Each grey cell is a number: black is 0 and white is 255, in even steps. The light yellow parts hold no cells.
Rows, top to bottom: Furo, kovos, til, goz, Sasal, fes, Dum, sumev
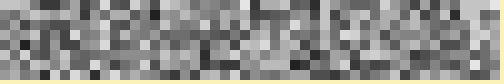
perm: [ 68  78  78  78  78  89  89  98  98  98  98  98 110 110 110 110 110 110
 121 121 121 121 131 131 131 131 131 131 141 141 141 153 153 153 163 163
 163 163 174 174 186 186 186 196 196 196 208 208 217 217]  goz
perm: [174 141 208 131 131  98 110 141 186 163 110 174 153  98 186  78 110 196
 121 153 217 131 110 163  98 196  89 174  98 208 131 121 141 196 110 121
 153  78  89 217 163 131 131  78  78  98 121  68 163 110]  til
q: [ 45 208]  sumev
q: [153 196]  goz
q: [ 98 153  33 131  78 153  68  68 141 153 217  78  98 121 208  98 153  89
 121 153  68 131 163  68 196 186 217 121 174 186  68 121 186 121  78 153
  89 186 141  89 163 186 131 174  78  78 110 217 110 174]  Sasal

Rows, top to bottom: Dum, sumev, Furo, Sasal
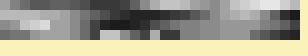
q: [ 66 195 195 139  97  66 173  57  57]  Sasal
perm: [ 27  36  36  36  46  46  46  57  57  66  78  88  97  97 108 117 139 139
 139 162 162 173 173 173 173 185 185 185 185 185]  sumev
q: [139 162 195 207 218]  Dum
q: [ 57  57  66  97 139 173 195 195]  Dum
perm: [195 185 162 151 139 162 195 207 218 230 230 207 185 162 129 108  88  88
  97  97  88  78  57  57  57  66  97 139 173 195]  Dum
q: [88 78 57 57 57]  Dum
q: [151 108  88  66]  Sasal

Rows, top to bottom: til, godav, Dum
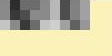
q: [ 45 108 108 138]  til
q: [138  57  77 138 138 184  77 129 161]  godav
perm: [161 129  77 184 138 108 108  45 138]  til
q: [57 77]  godav
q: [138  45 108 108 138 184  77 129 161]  til
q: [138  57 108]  Dum

